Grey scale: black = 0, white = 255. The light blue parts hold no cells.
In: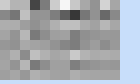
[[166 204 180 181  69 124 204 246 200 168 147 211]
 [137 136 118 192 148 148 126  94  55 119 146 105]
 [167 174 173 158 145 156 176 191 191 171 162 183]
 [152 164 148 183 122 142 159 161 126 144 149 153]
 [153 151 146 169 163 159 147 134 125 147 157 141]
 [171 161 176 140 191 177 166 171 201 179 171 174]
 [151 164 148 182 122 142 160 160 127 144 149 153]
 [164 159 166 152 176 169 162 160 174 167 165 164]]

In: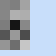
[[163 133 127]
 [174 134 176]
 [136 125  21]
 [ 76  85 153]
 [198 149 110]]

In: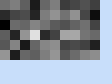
[[ 63 112 126  95  27 103 126  60  70  81]
 [ 13  42  69  76  36 125 146 114 145  70]
 [ 67   1 107 102 132 115  91  81  99 112]
 [105  94  36 148 224  41  66 165 167 116]
 [ 32  87 132  25 102 134 142  67  74  65]
 [141 149  29 103  95 126 149  85 107 131]]

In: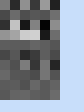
[[ 33 122  42 144  57 154]
 [111  73 107  78  87  83]
 [141  48 194  23 130   4]
 [109 148 164 204 208  25]
 [ 85  93  92  91 101  94]
 [ 74  71  87  43  59  94]
 [ 37  96  80 124  54 118]
 [ 83 104  86  85  76 117]
 [ 99  91  92  81 103  89]
 [107  88 100 102  94  90]]

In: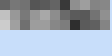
[[135 101 119 114  85  90 100  57 143 158 132]
 [144 193 152 121 151 168 141 106  91  89 115]
 [132 204 160 112 157 157 135 125  46  91  96]]

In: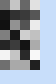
[[225 113 197 103]
 [ 86  22  49  58]
 [235  17 146  83]
 [193 127  24 207]
 [171  37  60  20]
 [248 243 197  41]
 [ 32 111 169 169]]

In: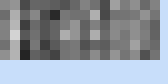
[[130 137 148  74 102 100  93  83 103 130 113  76 160 125 143 106]
 [117 109 174 101 135  74  41 119 113 113 175  73 115 116 121 146]
 [ 97 130 182  62 106  84  99 123 148  97 128  97 136 132 143 121]
 [ 99 129 211  88 112  84 100 173 148 102 173 107 138 120 143 126]
 [106 113 176  51 119  61  90 114 120  81 101  93 121 123 161 119]
 [115 144 179  36  97  84  67 116 121 101 139 103 148 117 139  81]]

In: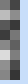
[[ 69 122]
 [141 188]
 [ 57  88]
 [119  60]
 [ 96 136]
 [126 219]
 [ 75 144]
 [ 53 134]]

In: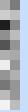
[[123 173]
 [191 205]
 [136  29]
 [188 144]
 [148  84]
 [169 175]
 [149 237]
 [176 149]
 [149 119]
 [151 186]
 [188 242]]
